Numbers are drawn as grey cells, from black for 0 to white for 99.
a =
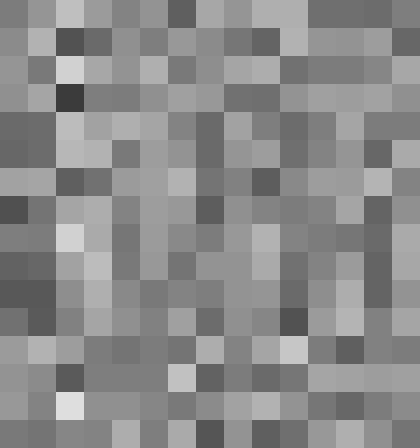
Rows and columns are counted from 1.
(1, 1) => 48
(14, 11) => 46
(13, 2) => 69
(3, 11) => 44
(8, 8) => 36
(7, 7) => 69
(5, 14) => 48
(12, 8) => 42
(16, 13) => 68
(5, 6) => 64
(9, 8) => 48
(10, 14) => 39
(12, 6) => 50
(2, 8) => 54
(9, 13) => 46
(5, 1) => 41
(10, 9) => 57
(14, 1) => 57
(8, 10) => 51
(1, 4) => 60
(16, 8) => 33
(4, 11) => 57
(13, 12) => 48
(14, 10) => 41
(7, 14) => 70
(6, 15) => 66
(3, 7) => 47
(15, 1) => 59
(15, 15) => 54
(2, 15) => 40
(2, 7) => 59
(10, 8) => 57
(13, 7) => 45
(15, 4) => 56
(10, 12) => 51

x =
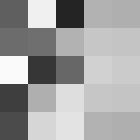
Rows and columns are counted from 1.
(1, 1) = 37
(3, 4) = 81
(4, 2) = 68
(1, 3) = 14
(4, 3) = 86
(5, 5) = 68
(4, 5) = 76

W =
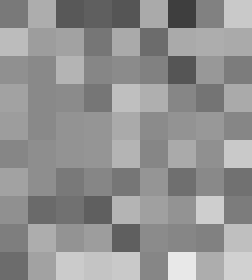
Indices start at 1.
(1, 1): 47
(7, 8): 53
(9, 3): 57
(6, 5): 70
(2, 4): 46
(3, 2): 53
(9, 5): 37
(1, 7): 24
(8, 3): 44
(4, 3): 54
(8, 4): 37
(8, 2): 41
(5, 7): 57
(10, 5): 78
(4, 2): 53
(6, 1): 52
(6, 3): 57
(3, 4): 52
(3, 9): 48
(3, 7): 33
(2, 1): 73
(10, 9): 81
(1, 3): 34
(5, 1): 61
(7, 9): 44
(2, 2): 61
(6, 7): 66
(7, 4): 52
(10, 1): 42
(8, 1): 56

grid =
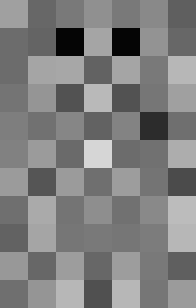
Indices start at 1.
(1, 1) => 62
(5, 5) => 51
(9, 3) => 46
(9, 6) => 48
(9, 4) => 47
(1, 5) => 47
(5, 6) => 17
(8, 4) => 55
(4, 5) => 32
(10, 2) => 40
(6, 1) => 50
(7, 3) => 60
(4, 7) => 62
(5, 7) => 43
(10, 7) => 37
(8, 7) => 73
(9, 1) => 38
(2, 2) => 39
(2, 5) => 2
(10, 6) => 47
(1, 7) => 37
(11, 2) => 58
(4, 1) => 45

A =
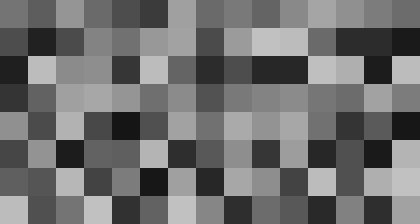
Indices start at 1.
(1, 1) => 45
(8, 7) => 75
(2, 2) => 13
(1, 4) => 41
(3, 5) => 21
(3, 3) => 54
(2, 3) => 29
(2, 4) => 51
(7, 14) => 68
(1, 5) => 30
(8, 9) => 18
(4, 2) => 38
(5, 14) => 35
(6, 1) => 27
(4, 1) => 20
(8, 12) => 16
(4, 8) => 32
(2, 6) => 59
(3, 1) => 12
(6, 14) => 10
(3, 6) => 73
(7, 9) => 65
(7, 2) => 33
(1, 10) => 39
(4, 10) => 51
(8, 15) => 63
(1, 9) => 47
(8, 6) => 38
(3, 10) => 15
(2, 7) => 63
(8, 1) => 73
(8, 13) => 50
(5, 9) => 66
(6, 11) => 61
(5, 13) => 20
